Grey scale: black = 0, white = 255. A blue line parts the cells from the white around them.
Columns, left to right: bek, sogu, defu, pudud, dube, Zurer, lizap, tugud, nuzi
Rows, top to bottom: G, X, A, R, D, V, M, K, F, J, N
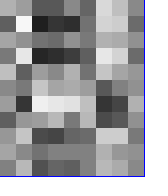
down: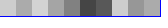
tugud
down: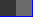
pudud
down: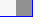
sogu
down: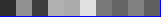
dube
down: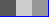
tugud
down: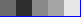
pudud
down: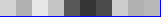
lizap

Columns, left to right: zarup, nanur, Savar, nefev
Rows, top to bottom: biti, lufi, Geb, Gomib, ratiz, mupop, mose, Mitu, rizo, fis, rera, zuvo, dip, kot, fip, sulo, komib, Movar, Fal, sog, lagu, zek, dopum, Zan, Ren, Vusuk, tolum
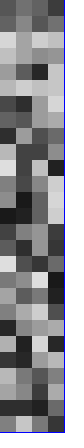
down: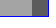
nanur
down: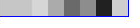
nefev

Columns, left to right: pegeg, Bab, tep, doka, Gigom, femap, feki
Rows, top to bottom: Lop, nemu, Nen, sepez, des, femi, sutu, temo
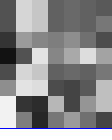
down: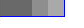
Gigom
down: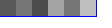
feki
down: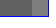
doka

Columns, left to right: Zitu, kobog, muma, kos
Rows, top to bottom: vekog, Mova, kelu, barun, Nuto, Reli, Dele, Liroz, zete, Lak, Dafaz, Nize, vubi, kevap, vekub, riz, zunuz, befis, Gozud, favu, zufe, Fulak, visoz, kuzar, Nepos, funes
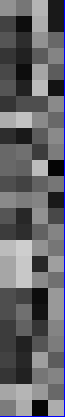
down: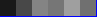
kos
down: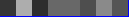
Zitu
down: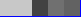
kobog
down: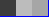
Zitu
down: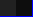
kobog
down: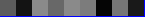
kos
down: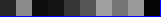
muma

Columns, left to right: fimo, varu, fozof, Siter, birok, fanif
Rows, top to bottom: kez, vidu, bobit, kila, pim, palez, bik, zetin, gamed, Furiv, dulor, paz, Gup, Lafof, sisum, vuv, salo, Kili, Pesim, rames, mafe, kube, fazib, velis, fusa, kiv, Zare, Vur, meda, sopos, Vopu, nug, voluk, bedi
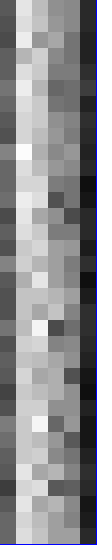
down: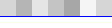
fozof
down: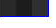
fanif
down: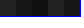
fanif
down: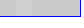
varu

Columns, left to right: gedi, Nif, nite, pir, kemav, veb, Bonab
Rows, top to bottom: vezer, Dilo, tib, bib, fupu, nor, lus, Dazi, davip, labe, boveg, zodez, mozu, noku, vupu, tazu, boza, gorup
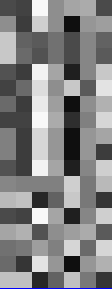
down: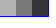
Nif
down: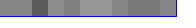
veb
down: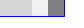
nite
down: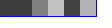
Nif
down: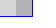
Bonab
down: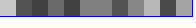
gedi
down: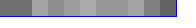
pir

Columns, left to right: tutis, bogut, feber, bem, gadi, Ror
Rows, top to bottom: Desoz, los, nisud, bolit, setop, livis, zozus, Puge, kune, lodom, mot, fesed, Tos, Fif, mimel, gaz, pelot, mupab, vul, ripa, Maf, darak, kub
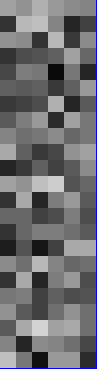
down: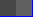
tutis
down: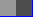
gadi
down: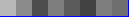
bogut
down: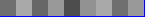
gadi

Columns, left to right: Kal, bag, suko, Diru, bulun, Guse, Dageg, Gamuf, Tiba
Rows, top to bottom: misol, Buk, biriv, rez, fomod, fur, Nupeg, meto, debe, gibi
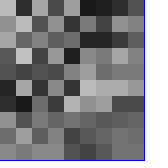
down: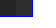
Kal
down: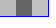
bag
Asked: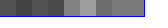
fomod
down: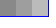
Guse
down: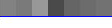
Tiba

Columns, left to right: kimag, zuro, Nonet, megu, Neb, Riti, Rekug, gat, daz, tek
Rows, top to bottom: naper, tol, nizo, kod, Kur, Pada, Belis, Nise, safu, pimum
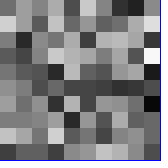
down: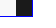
tek
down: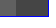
Riti
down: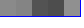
Nonet

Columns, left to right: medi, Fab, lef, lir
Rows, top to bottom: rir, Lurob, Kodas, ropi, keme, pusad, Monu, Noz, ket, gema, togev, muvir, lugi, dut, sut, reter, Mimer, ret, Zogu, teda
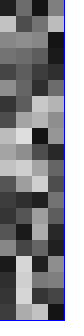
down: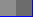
Fab
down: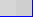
Fab
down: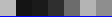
lir
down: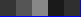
medi
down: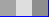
Fab
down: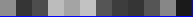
medi
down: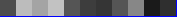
medi

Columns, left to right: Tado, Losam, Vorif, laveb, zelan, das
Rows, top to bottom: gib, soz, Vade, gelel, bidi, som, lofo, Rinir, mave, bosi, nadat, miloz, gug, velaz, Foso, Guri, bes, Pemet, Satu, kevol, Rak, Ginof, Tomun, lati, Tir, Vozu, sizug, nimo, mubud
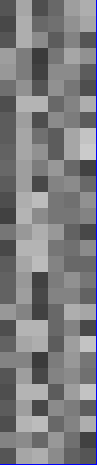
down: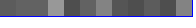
Tado
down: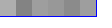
zelan
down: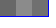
zelan
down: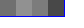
Vorif
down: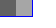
das
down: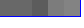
laveb
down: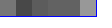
Tado

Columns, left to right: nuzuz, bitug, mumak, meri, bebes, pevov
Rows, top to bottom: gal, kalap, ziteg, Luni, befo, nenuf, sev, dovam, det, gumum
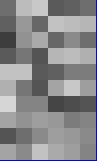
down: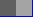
meri
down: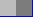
bebes
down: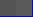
mumak

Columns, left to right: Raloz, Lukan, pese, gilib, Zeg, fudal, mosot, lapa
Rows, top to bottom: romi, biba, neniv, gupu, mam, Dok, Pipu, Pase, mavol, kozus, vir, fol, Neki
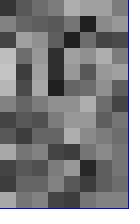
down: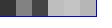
Raloz
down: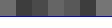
Lukan
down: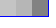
Raloz
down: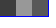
Zeg
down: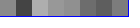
mosot

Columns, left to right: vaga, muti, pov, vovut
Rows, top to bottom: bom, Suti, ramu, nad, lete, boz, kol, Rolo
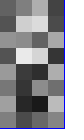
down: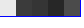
muti
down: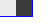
muti
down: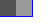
vaga
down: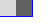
pov
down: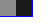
pov
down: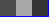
vovut

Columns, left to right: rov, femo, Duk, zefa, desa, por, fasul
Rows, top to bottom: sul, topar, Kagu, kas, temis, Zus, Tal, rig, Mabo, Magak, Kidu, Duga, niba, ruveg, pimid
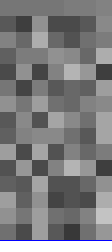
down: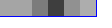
fasul
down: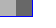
desa
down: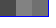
por
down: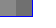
desa
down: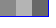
desa
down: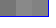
femo

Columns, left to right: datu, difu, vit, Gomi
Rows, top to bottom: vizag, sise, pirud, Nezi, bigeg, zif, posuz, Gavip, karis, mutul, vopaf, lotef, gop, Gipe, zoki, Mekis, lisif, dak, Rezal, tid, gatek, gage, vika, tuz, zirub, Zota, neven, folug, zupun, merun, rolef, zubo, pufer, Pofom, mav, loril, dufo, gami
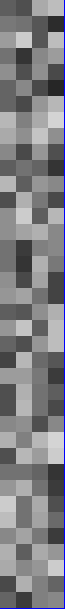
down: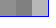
difu
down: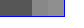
vit
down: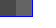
datu
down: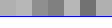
difu
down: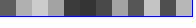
difu

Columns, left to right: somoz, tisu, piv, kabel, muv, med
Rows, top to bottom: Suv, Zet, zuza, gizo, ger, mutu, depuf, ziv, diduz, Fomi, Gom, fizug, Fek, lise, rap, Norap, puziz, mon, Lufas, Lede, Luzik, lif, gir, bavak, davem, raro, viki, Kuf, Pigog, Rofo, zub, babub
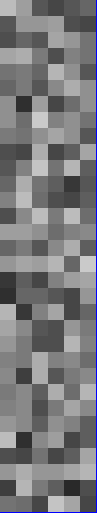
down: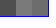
kabel
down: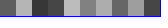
muv
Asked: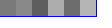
davem
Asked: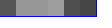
Zet
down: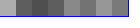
piv
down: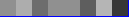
muv

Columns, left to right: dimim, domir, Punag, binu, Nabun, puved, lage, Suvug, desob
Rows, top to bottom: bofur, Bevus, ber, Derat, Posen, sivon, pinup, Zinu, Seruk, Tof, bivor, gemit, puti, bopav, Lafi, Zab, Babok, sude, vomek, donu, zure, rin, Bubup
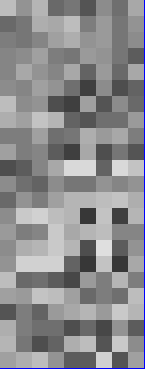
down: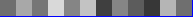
Suvug
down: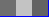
Punag
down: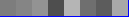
binu

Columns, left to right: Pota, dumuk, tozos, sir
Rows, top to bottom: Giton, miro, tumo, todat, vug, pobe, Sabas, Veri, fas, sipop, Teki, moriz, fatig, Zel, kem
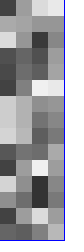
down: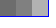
dumuk
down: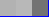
dumuk
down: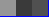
tozos
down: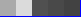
Pota

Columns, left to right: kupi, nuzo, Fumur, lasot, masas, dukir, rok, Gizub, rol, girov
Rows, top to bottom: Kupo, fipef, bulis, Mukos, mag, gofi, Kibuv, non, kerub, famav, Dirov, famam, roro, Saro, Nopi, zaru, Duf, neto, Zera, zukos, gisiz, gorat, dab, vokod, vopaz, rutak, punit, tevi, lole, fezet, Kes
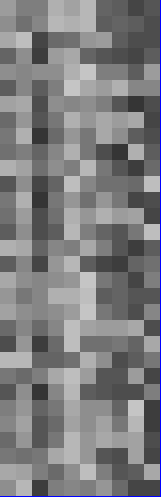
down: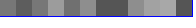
rok
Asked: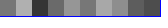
kerub
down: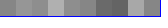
lasot
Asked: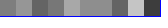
rutak
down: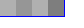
masas
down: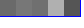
kupi

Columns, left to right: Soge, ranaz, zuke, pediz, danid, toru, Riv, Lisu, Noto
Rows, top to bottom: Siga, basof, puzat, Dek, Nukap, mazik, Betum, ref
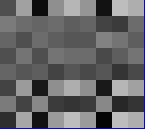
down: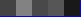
Riv
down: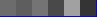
Noto
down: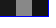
zuke

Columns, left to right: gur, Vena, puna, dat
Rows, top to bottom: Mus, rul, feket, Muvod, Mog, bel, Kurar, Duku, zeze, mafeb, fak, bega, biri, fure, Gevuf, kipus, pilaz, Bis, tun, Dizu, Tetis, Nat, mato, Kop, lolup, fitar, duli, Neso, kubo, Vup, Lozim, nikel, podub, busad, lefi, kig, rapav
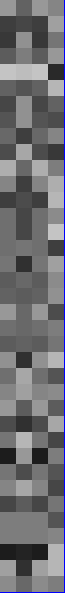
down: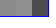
dat
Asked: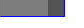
podub
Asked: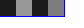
kubo
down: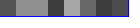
Vena

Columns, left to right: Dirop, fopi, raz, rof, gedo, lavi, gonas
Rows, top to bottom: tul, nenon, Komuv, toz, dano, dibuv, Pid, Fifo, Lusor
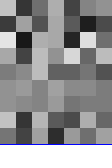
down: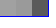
rof
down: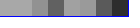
rof
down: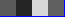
gedo
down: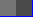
gedo
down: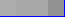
rof
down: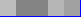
raz

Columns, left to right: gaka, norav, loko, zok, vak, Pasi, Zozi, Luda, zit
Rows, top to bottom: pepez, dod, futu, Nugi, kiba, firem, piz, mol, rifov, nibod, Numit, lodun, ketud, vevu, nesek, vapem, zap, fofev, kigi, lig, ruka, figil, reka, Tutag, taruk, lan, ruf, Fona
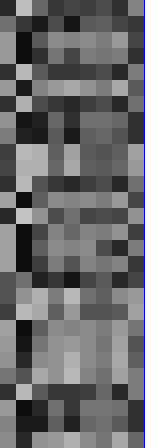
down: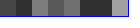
zit
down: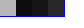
norav
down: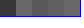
zok
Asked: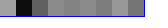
ruka

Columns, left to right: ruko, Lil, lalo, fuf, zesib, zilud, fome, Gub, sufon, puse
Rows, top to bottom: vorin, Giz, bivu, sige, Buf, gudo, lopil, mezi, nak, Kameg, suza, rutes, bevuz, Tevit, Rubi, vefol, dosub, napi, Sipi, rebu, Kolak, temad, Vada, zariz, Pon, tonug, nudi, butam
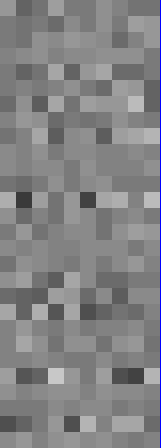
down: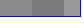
zesib
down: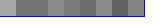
fome
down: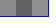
zesib
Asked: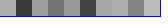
bevuz
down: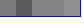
fome
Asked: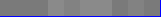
tonug

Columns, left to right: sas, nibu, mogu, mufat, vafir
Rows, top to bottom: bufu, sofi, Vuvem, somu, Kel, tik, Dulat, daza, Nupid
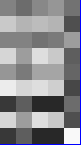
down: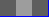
nibu
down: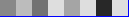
mogu
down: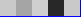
mufat

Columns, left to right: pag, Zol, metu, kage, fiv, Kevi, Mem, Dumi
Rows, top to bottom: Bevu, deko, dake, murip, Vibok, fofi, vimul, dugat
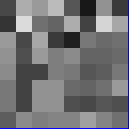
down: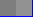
kage
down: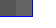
Kevi
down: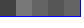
Kevi
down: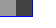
metu
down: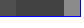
Zol
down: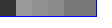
pag
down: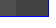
Zol

